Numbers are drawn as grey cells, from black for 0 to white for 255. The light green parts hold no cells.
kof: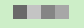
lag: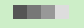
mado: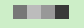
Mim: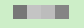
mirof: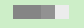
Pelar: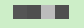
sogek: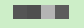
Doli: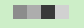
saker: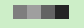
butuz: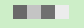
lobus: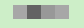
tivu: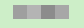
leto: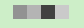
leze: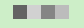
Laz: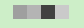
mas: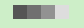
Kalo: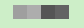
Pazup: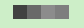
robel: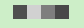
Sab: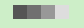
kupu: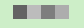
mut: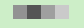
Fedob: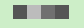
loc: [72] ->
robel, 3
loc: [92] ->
sogek, 3

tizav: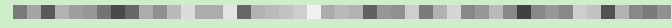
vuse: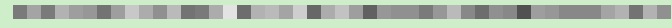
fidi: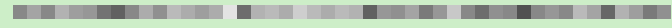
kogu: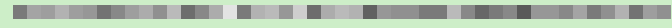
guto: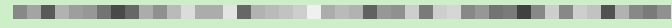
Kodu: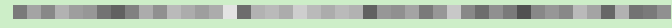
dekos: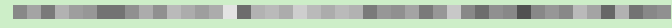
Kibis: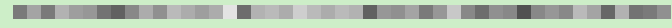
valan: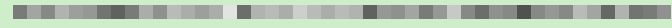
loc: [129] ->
Kodu, 8
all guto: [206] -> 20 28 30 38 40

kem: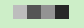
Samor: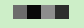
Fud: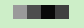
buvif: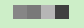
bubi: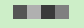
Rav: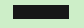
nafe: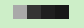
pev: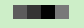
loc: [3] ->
pev, 2
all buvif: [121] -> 1
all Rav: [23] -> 0 1 2 3
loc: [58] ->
bubi, 2
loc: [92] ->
pev, 0
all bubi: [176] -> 1

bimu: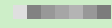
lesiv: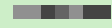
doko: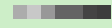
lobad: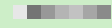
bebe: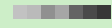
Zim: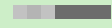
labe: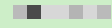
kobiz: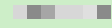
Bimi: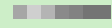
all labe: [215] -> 2 3 5
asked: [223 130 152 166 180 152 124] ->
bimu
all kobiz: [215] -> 0 3 4
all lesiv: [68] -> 2 5 6
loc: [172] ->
doko, 0
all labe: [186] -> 0 6
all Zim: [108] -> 3 4 5 6

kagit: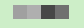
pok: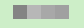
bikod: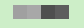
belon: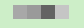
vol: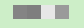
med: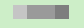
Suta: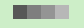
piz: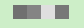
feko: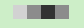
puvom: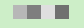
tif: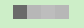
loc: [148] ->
Suta, 2
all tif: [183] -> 1 3
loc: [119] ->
piz, 3
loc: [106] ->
tif, 0
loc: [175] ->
kagit, 1

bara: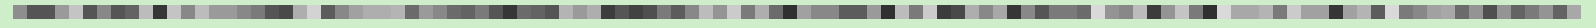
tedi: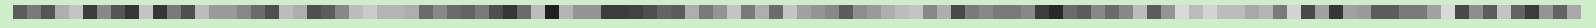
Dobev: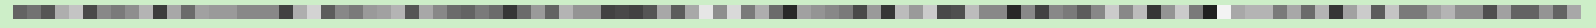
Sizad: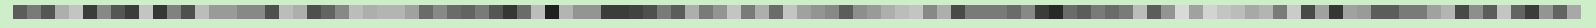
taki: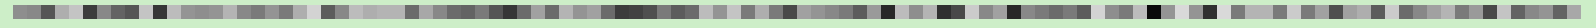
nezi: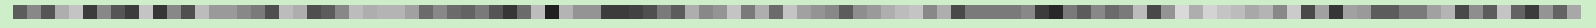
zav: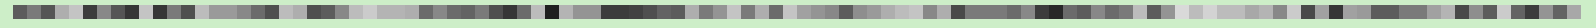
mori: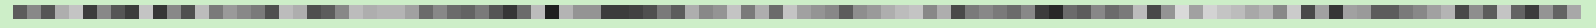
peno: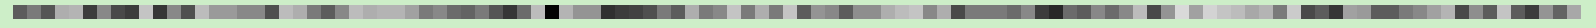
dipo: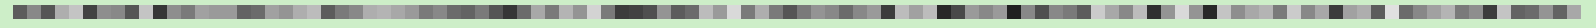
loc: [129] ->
Sizad, 11
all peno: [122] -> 1 21 29 33 46 49 52 54 68 69 70 90 99
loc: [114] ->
Dobev, 1

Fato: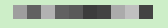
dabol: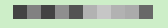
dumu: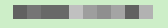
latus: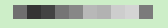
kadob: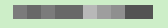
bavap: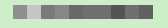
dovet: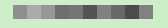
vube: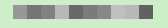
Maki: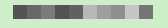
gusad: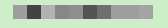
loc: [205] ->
latus, 7
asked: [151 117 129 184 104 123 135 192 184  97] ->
vube
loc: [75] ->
dovet, 8
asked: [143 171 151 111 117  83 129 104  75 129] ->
dovet
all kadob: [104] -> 1 3 4
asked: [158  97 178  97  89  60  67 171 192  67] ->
Fato
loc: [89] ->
Fato, 4

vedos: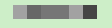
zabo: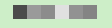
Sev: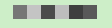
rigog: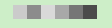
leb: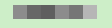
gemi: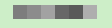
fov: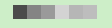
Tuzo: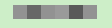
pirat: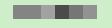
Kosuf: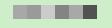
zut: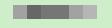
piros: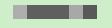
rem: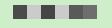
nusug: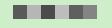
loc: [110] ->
rem, 5
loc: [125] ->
gemi, 0
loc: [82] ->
Kosuf, 5

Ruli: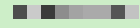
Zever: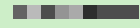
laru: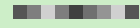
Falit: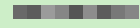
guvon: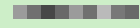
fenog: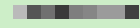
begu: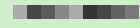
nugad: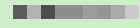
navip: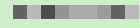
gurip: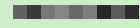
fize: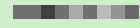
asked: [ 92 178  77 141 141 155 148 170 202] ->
nugad
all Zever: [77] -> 2 6 7 8
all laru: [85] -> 0 8
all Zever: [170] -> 4
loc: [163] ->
Ruli, 4
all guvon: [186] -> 6
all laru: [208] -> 2 7

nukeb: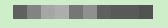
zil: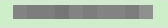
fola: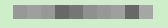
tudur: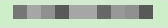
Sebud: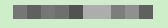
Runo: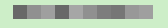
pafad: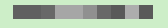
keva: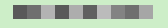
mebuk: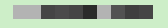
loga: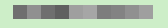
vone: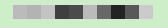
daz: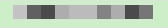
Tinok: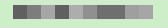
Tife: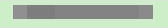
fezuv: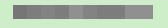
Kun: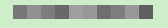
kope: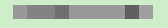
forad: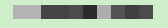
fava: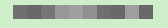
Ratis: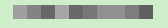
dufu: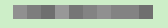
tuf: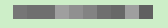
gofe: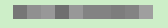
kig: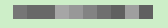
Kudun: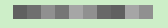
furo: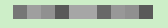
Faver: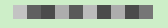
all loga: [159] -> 4 9
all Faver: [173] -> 3 7
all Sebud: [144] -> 8
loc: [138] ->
Tife, 9

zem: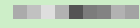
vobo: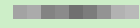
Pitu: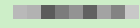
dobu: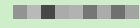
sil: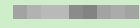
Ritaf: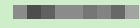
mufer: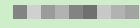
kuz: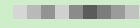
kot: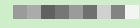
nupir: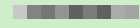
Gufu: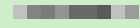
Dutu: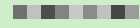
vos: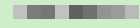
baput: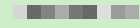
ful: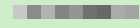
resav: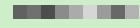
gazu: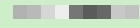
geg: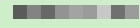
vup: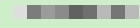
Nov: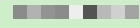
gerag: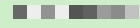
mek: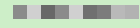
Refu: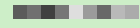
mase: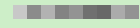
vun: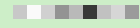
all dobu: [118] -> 5
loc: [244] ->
kot, 8
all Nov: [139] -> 0 3

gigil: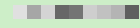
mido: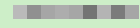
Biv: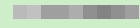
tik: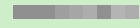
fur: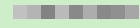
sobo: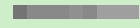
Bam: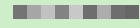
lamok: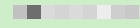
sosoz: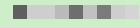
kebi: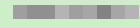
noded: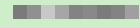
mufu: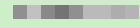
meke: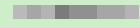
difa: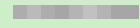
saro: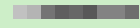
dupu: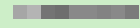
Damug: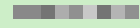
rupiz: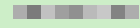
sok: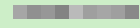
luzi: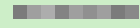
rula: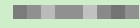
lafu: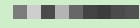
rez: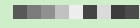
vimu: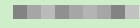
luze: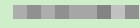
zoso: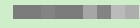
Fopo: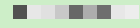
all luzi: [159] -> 1 4 6
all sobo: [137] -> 1 2 3 5
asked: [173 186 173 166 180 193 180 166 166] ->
difa
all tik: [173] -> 5 8
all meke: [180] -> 2 8
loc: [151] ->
sok, 2
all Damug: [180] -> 7

